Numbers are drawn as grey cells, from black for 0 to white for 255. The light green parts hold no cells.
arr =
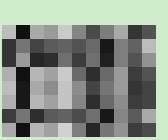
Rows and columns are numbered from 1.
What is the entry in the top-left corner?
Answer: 188
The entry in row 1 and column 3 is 169
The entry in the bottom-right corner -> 75
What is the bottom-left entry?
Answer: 169
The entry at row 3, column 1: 53
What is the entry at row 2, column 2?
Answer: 117
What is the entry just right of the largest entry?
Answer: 125
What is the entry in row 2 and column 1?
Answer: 53
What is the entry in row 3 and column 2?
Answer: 154
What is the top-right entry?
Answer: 83
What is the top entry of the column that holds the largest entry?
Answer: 202
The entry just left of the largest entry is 161
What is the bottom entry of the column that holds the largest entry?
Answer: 209
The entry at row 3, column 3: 38
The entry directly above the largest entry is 98
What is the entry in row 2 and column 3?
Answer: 68

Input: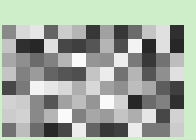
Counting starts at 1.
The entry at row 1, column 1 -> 137
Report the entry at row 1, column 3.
230
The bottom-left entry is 114
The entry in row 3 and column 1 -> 167
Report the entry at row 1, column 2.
216
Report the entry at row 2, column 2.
47
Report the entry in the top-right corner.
47
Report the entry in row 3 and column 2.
143
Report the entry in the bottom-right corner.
204
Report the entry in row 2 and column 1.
196

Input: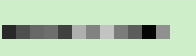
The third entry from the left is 104
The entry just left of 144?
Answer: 5
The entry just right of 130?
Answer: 195
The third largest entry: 144

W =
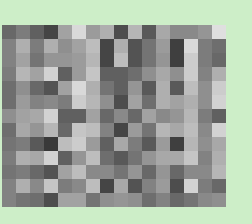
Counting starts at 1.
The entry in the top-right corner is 223
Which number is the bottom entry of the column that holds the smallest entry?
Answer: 77
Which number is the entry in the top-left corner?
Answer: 104
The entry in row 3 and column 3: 116
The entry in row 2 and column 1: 130
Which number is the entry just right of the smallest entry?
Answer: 189
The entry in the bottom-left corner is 130
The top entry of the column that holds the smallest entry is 69
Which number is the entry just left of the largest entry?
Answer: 149
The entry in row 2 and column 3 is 124
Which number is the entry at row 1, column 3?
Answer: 96
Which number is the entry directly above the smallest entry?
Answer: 182
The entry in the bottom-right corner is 143
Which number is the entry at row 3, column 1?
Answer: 130
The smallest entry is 57
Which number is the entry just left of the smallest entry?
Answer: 89
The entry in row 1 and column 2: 124
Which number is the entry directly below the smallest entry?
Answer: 210

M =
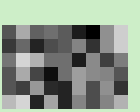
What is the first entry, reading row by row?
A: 85
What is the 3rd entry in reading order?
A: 97
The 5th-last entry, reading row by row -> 35
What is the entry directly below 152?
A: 35
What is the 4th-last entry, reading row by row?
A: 132
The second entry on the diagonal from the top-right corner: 144
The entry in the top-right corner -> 206
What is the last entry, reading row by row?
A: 178
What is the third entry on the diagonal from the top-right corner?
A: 138
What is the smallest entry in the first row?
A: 0
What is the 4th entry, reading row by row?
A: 111
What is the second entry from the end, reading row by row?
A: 132
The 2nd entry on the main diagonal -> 104
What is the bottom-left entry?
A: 186
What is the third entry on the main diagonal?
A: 178
